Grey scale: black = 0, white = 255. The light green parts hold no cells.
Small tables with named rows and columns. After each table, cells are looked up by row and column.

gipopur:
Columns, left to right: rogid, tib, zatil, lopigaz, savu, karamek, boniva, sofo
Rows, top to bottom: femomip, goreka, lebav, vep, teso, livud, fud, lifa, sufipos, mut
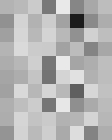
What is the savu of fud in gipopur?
184
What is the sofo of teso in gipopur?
190
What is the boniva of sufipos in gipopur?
212
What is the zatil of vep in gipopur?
203
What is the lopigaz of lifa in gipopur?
118
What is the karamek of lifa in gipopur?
143
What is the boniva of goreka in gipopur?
138
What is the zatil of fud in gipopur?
183
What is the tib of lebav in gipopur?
214
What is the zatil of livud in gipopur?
196
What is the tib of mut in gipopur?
211
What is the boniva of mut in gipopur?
131
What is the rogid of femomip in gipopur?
179
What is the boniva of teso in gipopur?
174
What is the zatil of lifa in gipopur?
204
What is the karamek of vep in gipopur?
188
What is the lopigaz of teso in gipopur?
118
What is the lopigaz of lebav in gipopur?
212
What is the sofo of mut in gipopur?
174
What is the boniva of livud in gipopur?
177

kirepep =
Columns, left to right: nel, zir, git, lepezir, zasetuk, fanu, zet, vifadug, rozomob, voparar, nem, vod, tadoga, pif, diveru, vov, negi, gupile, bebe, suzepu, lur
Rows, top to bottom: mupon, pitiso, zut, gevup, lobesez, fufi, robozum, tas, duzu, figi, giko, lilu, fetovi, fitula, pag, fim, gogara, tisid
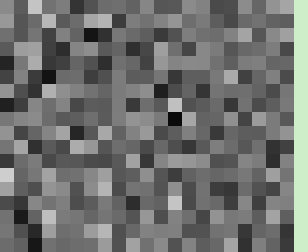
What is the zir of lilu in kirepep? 108
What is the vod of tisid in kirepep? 138
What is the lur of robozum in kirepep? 118
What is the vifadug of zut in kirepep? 49
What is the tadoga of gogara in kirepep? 128
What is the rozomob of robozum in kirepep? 123
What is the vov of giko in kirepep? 126
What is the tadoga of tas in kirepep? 192
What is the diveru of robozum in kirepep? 53
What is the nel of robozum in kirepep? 148
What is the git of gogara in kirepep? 40
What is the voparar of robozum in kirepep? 130
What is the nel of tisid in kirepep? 108
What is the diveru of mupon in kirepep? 130
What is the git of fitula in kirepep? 79
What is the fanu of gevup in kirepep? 133
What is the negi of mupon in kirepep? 77
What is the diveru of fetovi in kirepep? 109
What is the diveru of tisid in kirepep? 93
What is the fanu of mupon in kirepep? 52

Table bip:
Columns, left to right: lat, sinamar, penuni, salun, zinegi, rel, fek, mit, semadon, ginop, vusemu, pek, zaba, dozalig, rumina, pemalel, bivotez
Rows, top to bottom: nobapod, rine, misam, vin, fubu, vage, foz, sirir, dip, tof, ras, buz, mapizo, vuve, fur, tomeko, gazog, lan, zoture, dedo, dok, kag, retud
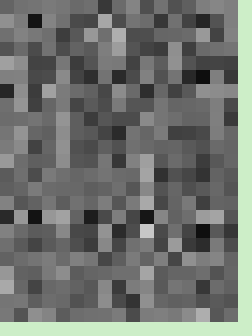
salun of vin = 114
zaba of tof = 64
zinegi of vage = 138
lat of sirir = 111
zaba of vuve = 102
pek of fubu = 93
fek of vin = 90
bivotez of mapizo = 89
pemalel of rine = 83
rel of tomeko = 99
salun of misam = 111
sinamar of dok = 103
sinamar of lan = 90
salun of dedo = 122
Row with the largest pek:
tomeko

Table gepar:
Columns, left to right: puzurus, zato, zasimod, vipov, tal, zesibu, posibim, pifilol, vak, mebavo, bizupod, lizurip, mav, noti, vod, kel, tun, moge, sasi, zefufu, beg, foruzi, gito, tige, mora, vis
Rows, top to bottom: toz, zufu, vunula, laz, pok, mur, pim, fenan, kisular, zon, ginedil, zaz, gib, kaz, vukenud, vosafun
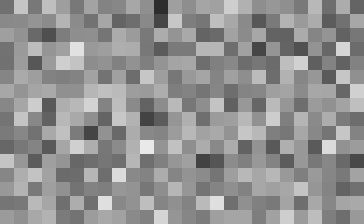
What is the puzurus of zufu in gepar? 137
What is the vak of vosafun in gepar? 161
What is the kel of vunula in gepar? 106
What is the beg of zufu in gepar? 179
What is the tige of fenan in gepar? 145
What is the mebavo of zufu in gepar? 110
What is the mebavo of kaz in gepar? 147
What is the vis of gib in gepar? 163
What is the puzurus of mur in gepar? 133
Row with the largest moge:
zon

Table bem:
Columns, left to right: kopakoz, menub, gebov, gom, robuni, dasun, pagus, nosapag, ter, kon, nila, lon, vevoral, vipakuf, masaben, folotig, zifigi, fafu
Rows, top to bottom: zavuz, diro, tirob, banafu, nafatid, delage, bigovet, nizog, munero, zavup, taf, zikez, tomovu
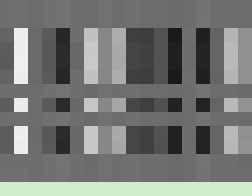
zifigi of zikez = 110
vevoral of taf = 33
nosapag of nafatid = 135
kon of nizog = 71
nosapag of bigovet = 113
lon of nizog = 81
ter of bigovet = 110
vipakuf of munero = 108
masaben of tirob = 32
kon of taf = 70

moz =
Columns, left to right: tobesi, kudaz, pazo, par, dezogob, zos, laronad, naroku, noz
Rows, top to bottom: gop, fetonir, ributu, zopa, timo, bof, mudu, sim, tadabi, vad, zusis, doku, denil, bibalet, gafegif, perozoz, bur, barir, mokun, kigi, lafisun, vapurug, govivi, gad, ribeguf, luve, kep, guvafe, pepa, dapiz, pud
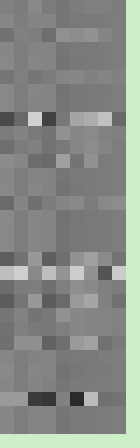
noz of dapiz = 125
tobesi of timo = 136
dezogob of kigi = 147
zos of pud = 121
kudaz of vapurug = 117
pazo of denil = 132
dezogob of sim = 117
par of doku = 106
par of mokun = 95
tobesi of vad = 123
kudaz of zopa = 126
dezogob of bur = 116
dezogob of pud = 117
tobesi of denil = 135
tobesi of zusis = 110
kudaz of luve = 126

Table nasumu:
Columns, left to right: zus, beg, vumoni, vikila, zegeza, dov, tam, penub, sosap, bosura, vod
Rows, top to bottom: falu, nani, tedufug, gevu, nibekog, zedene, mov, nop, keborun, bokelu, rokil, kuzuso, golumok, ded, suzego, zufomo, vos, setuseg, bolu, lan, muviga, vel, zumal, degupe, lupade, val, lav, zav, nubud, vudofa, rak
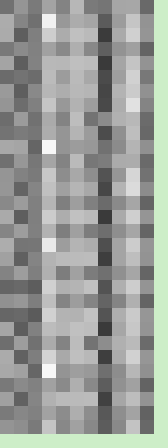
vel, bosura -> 176
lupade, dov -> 188
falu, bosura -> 167
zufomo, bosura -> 207
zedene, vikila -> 187
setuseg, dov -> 180
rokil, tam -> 152
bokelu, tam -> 155
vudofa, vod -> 98

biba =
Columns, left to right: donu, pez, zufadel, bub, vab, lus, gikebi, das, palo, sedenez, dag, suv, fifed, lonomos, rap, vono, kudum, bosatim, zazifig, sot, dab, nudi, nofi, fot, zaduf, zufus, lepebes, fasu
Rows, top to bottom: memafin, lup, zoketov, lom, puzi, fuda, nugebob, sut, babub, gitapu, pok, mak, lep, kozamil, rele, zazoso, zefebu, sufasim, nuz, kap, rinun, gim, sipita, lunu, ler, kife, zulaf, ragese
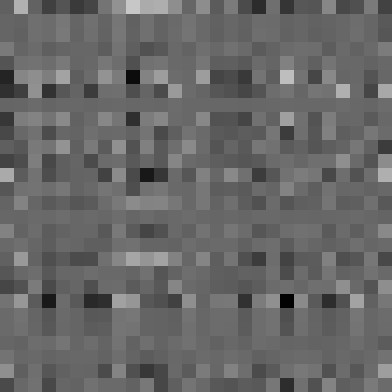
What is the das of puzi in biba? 119
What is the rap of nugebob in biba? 101
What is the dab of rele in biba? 85
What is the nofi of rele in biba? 97
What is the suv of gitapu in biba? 74
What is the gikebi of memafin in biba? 69
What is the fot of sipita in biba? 91
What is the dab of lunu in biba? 83
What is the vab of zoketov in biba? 121
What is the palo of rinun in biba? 108
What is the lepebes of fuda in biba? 84
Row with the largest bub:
fuda

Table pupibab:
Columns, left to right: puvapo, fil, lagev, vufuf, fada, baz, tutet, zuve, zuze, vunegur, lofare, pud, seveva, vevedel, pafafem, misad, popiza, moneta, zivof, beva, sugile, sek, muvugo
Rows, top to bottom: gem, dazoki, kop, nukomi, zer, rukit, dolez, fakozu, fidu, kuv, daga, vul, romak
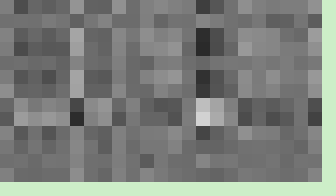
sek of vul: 115
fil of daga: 101
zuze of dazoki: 108
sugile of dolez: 114
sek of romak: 112
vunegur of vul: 113
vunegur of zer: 105
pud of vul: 119
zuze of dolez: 135
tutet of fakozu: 138
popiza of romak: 108

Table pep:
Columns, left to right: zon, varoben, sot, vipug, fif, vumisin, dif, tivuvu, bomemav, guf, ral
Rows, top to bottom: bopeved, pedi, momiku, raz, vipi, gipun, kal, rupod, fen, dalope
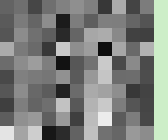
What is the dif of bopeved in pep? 128
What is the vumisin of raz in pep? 142
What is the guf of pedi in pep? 101
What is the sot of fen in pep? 153
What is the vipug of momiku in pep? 95
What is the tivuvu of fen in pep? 236
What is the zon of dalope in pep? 228
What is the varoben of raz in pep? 122
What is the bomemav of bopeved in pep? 171
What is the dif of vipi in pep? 114
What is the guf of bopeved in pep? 68
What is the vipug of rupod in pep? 111
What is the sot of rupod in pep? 100
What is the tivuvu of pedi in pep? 127
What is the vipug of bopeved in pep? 111
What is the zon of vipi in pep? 108
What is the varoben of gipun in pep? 128
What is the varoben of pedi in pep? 123
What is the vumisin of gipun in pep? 90
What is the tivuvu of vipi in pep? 202

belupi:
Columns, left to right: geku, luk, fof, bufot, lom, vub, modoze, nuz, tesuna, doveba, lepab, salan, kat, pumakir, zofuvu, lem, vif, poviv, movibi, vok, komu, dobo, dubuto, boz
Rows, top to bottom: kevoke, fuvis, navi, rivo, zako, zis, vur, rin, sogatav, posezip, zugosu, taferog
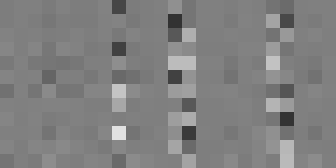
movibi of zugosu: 132
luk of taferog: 127
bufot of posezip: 116
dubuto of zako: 121
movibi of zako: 124
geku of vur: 113
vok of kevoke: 115
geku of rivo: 134
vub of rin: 129
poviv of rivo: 130
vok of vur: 113
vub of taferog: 126

